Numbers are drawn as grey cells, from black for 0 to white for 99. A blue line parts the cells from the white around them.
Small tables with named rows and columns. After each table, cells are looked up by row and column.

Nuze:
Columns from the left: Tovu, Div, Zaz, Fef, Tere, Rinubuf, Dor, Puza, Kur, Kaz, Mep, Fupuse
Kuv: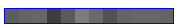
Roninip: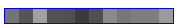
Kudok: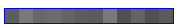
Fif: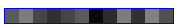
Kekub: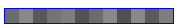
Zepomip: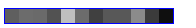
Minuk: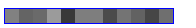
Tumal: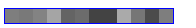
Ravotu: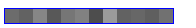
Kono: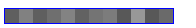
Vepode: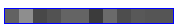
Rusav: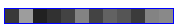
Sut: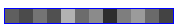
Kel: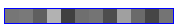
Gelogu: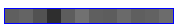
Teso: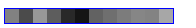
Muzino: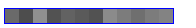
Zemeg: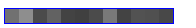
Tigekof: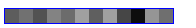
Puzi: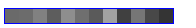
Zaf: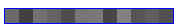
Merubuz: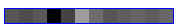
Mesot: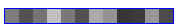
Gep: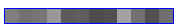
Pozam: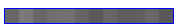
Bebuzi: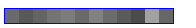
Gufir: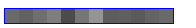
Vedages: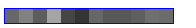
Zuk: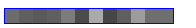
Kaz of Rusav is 23
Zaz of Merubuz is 34
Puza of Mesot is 57
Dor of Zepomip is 25
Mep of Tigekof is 58
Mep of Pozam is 40
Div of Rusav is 61
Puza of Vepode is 41
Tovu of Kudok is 36
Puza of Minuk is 29

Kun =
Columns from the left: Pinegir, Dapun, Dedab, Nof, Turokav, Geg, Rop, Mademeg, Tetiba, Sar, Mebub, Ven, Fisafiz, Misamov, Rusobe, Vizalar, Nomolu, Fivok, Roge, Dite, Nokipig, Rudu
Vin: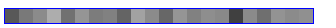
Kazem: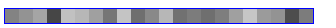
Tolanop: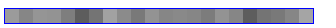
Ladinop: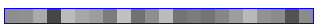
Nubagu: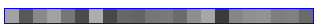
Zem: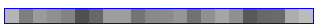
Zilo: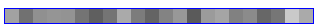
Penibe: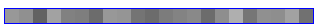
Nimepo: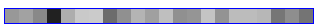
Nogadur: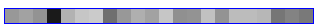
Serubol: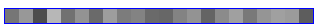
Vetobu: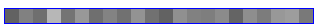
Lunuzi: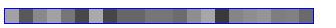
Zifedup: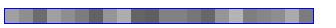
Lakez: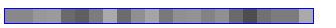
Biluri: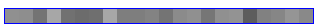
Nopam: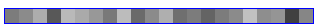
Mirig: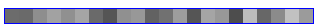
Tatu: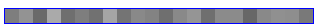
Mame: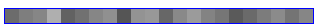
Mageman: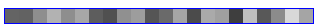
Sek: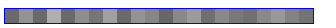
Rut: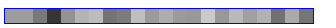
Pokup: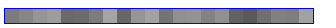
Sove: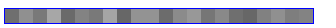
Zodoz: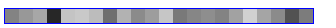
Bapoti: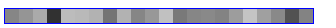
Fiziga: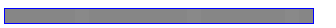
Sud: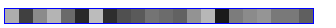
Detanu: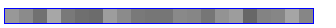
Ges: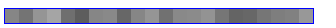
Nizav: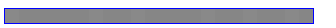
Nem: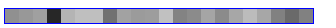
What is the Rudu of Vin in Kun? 56
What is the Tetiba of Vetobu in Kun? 44
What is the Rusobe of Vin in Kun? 55
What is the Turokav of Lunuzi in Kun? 46
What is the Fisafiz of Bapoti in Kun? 47
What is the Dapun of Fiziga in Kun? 52
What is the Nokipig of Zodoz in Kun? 32
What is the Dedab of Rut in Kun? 47
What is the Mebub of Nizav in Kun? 52
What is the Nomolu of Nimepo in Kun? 73
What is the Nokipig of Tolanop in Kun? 52
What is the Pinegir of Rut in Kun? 61
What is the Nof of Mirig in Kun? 63
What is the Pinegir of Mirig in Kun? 42
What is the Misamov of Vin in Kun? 50
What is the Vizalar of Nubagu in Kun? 23
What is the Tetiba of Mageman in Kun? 56

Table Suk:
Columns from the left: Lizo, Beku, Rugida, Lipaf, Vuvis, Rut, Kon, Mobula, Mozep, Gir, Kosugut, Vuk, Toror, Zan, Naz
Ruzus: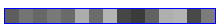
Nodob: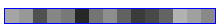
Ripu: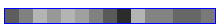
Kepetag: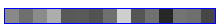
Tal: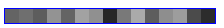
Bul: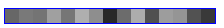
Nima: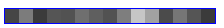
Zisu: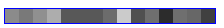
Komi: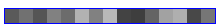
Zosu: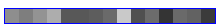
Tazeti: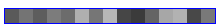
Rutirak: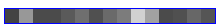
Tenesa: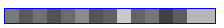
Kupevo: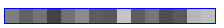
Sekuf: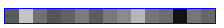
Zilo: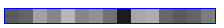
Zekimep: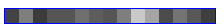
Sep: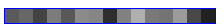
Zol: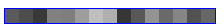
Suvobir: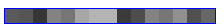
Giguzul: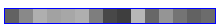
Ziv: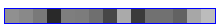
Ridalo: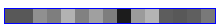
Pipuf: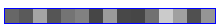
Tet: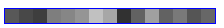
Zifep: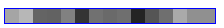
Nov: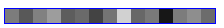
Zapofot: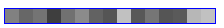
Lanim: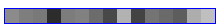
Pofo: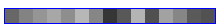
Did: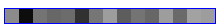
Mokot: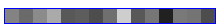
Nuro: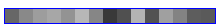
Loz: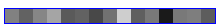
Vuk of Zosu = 20
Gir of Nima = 77
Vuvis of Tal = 39
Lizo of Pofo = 40
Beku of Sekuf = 76
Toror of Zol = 52
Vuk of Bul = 61
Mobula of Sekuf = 47
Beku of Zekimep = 49
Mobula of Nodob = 55
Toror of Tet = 47
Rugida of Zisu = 56
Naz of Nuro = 35

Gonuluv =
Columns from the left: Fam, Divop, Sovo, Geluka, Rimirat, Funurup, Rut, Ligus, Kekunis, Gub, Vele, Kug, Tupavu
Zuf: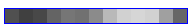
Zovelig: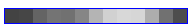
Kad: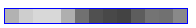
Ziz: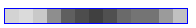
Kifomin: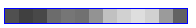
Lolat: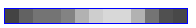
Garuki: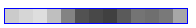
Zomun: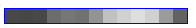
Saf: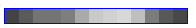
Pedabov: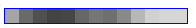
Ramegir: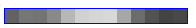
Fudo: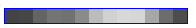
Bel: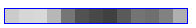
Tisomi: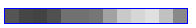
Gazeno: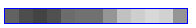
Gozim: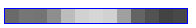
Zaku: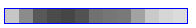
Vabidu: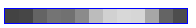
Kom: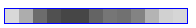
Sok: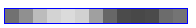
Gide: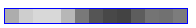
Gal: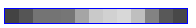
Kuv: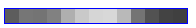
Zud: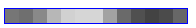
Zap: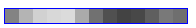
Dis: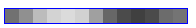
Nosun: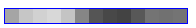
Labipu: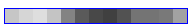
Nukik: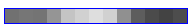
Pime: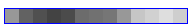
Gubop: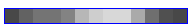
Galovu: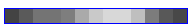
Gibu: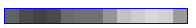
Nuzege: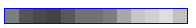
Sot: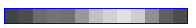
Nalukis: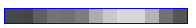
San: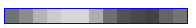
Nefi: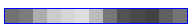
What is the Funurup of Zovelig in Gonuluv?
52
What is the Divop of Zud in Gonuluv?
43
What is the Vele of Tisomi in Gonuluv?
87
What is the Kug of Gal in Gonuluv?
34
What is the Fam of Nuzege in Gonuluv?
49
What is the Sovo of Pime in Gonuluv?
31
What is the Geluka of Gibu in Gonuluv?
29
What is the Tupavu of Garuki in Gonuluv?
65
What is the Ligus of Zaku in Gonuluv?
46
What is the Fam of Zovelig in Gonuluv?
26
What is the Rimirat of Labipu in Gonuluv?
51
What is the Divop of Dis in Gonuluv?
56
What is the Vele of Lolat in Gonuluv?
45
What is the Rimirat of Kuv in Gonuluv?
68

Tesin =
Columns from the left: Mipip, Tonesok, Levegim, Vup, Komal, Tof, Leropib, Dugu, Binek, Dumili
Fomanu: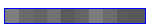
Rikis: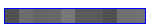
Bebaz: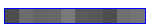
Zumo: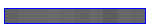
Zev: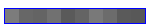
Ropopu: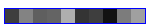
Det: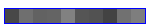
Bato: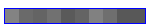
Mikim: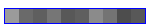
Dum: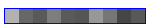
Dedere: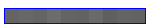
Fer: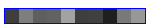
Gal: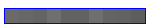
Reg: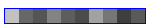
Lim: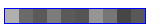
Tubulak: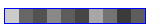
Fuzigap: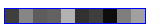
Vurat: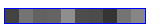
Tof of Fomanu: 39
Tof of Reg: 29
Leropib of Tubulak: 65
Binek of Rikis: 43
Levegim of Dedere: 39
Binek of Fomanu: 35
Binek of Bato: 34
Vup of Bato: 44
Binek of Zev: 35
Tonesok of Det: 43
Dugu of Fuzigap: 5
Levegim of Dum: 35
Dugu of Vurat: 20
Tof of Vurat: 30
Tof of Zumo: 38
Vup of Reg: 51
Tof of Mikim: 37
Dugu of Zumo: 36
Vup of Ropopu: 39
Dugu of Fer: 12

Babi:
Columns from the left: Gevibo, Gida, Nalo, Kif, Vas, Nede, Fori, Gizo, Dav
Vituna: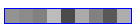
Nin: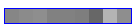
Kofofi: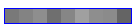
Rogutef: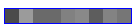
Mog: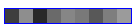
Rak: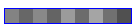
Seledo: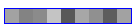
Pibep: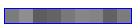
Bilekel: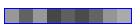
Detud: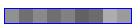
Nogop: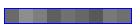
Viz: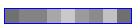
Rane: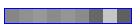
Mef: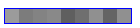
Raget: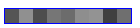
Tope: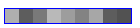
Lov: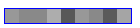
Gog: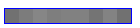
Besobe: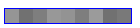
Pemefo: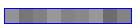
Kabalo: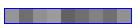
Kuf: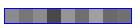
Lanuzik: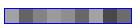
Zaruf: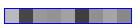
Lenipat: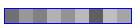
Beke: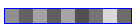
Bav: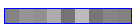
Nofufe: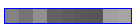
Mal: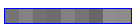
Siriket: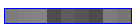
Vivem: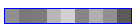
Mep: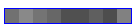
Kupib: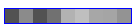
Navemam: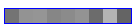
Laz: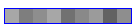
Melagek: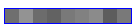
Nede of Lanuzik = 40
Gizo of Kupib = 64
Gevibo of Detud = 56
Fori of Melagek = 54
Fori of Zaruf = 56
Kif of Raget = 46
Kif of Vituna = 73
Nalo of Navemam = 58
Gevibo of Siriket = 48
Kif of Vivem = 71
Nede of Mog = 47
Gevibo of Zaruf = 72

